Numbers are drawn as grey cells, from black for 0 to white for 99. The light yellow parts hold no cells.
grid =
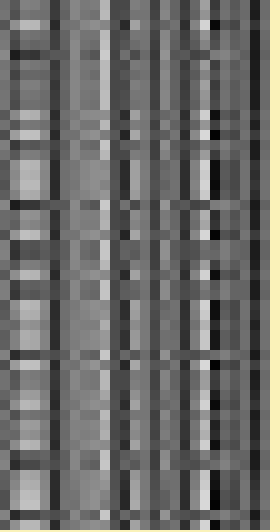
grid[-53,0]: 43
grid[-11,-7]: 72
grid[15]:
[44, 34, 49, 48, 43, 22, 39, 52, 47, 47, 71, 28, 28, 48, 46, 25, 50, 38, 23, 40, 60, 23, 44, 34, 41, 11, 42]
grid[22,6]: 40
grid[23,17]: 44
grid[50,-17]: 47
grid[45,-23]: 39
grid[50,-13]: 47
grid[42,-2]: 14
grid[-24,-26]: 21
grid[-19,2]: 66
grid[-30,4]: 54
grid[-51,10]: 52
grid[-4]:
[31, 57, 73, 72, 54, 16, 44, 45, 52, 56, 51, 33, 15, 64, 46, 32, 37, 44, 18, 52, 83, 3, 32, 27, 45, 22, 44]
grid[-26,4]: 53
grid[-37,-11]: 39
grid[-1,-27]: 33
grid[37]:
[44, 33, 49, 47, 44, 22, 40, 52, 47, 46, 71, 28, 28, 47, 46, 26, 51, 38, 24, 39, 60, 24, 44, 35, 41, 11, 41]
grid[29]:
[49, 21, 35, 33, 37, 28, 36, 52, 42, 40, 76, 27, 36, 38, 44, 25, 54, 36, 29, 33, 44, 37, 48, 39, 39, 11, 39]
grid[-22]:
[35, 51, 68, 67, 52, 17, 43, 48, 51, 54, 57, 31, 18, 61, 47, 29, 42, 43, 19, 48, 78, 6, 36, 28, 44, 18, 44]
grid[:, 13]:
[49, 45, 63, 46, 42, 29, 47, 42, 49, 46, 44, 62, 48, 65, 38, 48, 62, 62, 63, 60, 28, 54, 51, 64, 37, 35, 48, 63, 40, 38, 63, 61, 54, 59, 60, 33, 65, 47, 49, 56, 63, 46, 56, 53, 63, 40, 34, 58, 62, 64, 66, 33, 63]
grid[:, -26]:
[34, 31, 56, 31, 27, 11, 33, 26, 34, 31, 29, 53, 33, 61, 22, 34, 55, 53, 56, 50, 11, 40, 37, 58, 21, 19, 33, 55, 24, 21, 55, 51, 40, 50, 50, 17, 60, 33, 34, 45, 55, 31, 45, 40, 54, 25, 17, 48, 52, 57, 60, 16, 56]
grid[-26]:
[34, 55, 71, 70, 53, 16, 44, 46, 52, 56, 53, 32, 16, 63, 47, 31, 39, 44, 18, 51, 81, 5, 33, 28, 44, 19, 44]
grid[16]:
[33, 55, 71, 70, 53, 16, 44, 46, 52, 55, 53, 32, 16, 62, 47, 31, 39, 44, 18, 50, 81, 5, 34, 28, 44, 20, 44]
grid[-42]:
[34, 53, 70, 68, 52, 17, 43, 47, 53, 54, 55, 31, 17, 62, 47, 31, 40, 43, 18, 49, 80, 6, 34, 28, 44, 19, 44]
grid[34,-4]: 30
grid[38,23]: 34
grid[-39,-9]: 28
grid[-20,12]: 19
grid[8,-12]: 26
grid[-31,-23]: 46
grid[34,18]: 18
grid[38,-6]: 23
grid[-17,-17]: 47
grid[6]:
[45, 33, 48, 46, 44, 22, 39, 51, 46, 46, 72, 29, 28, 47, 45, 25, 50, 38, 23, 39, 60, 24, 44, 35, 41, 11, 41]
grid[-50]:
[46, 31, 46, 44, 42, 24, 39, 51, 45, 45, 72, 27, 30, 46, 45, 26, 52, 38, 24, 38, 57, 27, 45, 36, 40, 10, 41]
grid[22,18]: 22

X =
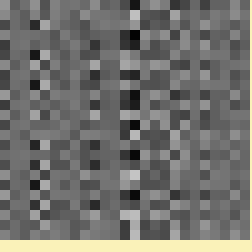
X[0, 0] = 58
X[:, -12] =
[8, 74, 58, 1, 12, 47, 58, 14, 45, 6, 11, 58, 4, 71, 35, 3, 30, 76, 47, 4, 29, 73, 66, 72]
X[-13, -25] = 52
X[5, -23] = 40
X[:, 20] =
[25, 39, 56, 28, 57, 48, 27, 58, 47, 26, 57, 27, 30, 54, 50, 29, 53, 31, 48, 26, 53, 34, 58, 51]
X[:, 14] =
[46, 33, 27, 56, 48, 31, 46, 47, 32, 46, 48, 46, 57, 30, 41, 57, 44, 32, 31, 48, 44, 39, 27, 31]
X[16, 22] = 45
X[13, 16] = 29
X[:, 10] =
[37, 45, 47, 39, 36, 45, 38, 35, 44, 37, 36, 39, 40, 45, 39, 39, 37, 46, 45, 37, 37, 42, 46, 45]
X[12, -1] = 40
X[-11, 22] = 40
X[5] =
[27, 42, 40, 9, 66, 42, 34, 43, 30, 31, 45, 45, 58, 47, 31, 31, 33, 51, 39, 41, 48, 45, 45, 34, 41]
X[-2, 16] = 30
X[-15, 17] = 20
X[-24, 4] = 32
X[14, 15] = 30
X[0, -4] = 38
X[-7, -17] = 56
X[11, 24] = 45
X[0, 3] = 56
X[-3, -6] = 41
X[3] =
[51, 43, 44, 43, 41, 33, 47, 40, 33, 37, 39, 39, 18, 1, 56, 46, 55, 26, 53, 38, 28, 38, 36, 51, 39]
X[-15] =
[59, 36, 43, 54, 32, 48, 45, 45, 40, 51, 37, 40, 24, 6, 46, 56, 48, 20, 29, 39, 26, 38, 37, 53, 39]
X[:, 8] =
[41, 54, 31, 33, 38, 30, 44, 37, 30, 40, 38, 44, 32, 49, 31, 32, 32, 56, 30, 39, 32, 50, 37, 51]
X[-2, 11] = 44
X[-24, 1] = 36
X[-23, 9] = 46
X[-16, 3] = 9
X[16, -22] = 18
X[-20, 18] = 54
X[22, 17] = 55

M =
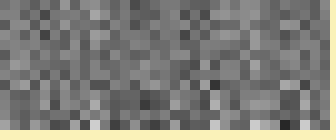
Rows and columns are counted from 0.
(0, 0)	44
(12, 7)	62
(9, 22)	48
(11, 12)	48
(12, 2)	37
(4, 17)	47
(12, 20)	35
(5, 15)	48
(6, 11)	41
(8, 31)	49
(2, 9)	43
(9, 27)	49
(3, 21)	52
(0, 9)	55
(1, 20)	29
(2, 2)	54
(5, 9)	43
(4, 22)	47
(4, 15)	41
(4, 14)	48
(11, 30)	47
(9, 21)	59
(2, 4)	51
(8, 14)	52
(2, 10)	35
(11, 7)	32
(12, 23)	40
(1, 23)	52
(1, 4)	28
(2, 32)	45
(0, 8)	53
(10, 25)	59
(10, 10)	41
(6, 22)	50
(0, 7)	38
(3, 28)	32
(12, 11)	25
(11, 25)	48

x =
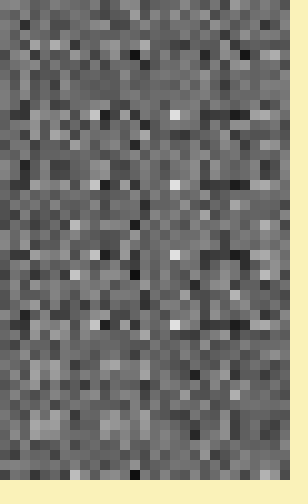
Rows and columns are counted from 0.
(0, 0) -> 50
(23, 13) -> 57
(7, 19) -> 46
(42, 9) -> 36
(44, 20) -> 54
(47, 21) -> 41
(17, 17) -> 42
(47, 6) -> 25
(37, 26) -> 23
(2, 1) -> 44
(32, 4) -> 52
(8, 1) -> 33
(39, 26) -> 43
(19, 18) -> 39
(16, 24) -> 41
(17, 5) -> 27
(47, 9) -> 35
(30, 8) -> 22
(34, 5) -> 27
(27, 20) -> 38
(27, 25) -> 46
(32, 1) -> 22
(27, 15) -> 35
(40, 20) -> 52
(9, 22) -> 32
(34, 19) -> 34
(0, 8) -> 39
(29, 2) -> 34
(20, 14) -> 17
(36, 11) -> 64
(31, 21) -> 55
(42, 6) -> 44
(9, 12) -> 45
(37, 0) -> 37
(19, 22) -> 36
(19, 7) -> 44
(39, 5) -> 51
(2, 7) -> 40
